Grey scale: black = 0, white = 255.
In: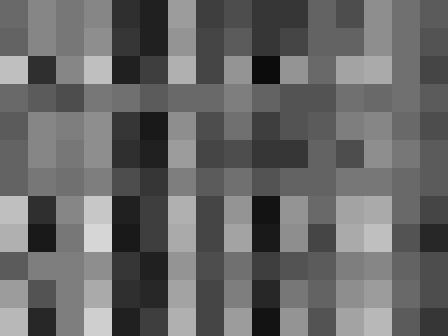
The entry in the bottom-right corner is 54
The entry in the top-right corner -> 91
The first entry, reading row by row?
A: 105
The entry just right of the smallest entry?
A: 148
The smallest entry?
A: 12
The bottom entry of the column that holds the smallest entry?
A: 19
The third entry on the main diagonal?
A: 134
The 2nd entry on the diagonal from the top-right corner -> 112
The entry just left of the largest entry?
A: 119
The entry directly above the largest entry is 199
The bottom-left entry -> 184
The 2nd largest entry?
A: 207
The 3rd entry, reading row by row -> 119
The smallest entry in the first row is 32
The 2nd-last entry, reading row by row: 91
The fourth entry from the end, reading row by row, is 163
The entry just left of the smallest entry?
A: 148
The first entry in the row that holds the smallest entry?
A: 191
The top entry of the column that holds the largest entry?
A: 134
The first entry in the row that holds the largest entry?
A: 176
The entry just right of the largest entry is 25
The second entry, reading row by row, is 134
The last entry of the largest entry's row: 39
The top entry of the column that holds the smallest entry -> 54
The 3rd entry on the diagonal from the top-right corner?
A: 170

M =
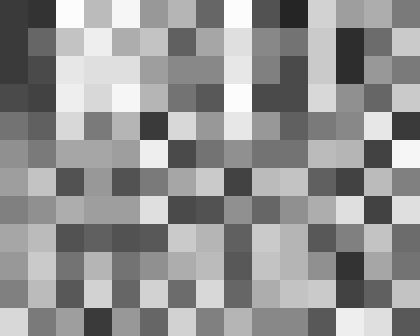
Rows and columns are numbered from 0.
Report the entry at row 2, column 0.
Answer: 58
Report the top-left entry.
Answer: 58
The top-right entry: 122
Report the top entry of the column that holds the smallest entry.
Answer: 37
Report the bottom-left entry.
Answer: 216
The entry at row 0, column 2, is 252
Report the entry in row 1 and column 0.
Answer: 58
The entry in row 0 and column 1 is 51
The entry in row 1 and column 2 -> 195
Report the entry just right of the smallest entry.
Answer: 210
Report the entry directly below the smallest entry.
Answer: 115
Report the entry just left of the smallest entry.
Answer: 82
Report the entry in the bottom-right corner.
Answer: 88

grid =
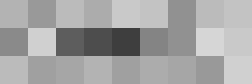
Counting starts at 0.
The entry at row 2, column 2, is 166
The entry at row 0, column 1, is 153
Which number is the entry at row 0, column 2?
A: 187
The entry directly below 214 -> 153
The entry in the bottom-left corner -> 187
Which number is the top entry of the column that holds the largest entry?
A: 187
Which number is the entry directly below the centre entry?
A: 160
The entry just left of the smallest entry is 77

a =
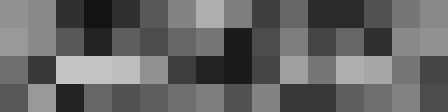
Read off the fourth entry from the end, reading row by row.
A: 94
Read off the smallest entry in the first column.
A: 88
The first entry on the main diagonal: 145
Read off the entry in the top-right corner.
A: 137
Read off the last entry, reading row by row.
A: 76
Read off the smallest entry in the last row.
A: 34
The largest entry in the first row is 174
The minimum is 19
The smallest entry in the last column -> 69
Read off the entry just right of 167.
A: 118
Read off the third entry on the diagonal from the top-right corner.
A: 167
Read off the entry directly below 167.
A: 110
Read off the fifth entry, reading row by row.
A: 48
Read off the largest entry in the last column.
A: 145
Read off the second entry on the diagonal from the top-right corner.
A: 137
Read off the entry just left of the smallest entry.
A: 48
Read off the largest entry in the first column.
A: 153
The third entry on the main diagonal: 195

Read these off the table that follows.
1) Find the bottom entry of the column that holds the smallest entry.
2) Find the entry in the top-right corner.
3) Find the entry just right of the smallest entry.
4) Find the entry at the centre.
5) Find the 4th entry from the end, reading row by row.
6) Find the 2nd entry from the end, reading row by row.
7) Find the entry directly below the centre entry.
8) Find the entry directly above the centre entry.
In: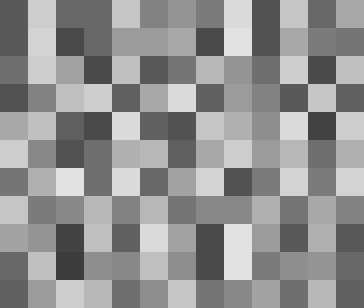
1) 205
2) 168
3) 142
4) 96
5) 162
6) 183
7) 162
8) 82

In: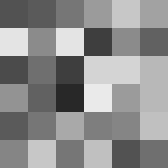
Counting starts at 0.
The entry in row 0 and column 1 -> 90
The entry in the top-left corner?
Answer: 82
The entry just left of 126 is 169
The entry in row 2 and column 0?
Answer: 75
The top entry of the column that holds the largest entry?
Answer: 155
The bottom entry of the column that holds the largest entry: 192
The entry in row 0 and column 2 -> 118
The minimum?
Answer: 40
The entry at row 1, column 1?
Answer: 139
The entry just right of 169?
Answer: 126
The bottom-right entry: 111

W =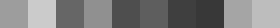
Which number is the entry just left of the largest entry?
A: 157
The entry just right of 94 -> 63

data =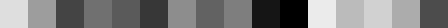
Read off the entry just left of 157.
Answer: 222
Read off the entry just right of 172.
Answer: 76
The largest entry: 235
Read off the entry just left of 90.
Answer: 112

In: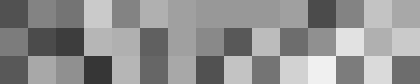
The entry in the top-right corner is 168
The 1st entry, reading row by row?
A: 81
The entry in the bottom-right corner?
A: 109
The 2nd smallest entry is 61
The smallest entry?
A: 54
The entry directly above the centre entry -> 152
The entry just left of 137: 160
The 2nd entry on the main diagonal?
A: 75
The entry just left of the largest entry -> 210
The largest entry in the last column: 202
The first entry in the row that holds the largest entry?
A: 88
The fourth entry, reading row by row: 202
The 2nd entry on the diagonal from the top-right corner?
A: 176
